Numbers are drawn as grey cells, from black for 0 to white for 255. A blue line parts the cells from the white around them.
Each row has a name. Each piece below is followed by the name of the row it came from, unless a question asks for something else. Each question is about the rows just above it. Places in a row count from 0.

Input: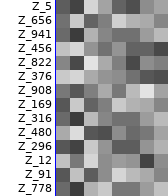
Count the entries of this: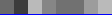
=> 8
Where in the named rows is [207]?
Z_656, 4

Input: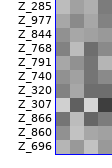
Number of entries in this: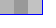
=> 3
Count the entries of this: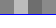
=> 4
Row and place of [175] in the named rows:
Z_285, 2
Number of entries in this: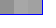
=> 3
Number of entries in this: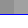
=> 2
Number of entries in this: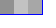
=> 3
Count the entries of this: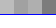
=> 4

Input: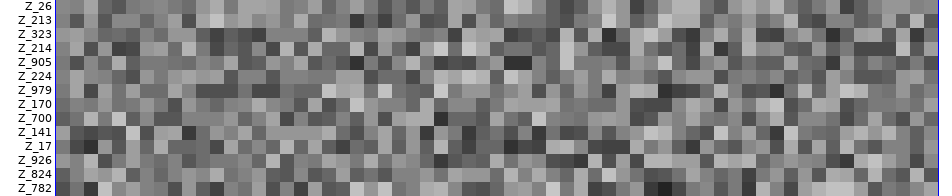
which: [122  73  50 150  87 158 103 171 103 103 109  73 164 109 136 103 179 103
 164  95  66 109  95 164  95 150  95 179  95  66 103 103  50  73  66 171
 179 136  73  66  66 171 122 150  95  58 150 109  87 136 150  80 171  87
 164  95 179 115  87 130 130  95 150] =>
Z_17
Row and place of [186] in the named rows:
Z_214, 60
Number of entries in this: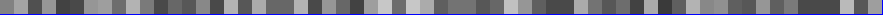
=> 63
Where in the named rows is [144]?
Z_214, 51

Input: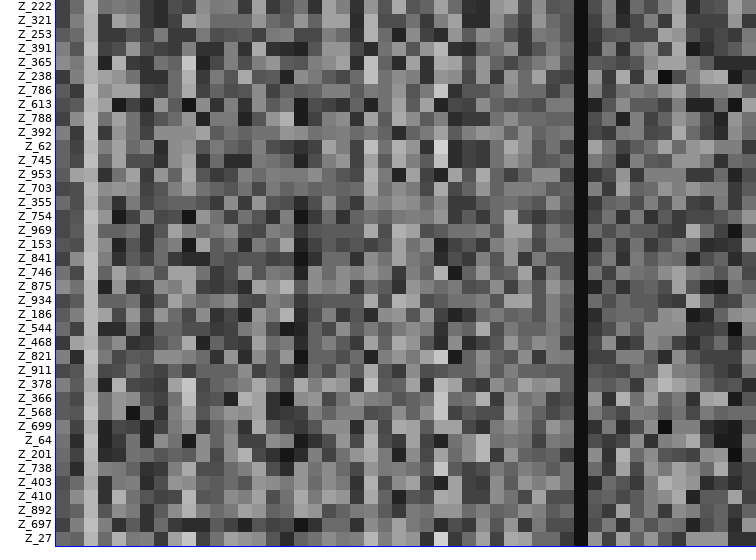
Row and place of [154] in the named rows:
Z_703, 9
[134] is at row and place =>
Z_911, 30

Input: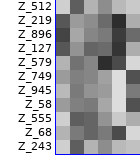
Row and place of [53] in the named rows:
Z_127, 4
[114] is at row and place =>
Z_579, 1
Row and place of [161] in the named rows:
Z_749, 3
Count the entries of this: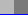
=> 2
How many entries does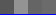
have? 4

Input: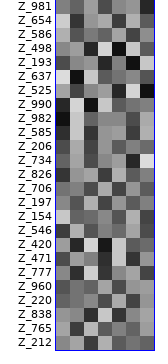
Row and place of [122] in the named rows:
Z_586, 2
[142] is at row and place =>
Z_586, 6
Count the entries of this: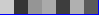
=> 7

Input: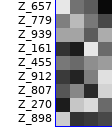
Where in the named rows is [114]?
Z_657, 1
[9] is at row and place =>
Z_657, 3
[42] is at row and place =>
Z_807, 2

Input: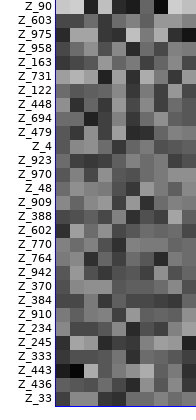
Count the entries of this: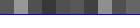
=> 10
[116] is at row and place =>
Z_333, 4
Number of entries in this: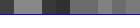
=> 10

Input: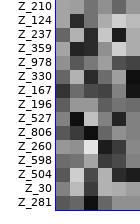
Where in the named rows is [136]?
Z_260, 5
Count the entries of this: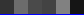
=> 6
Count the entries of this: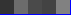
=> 5
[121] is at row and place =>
Z_978, 2
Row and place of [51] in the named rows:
Z_167, 0

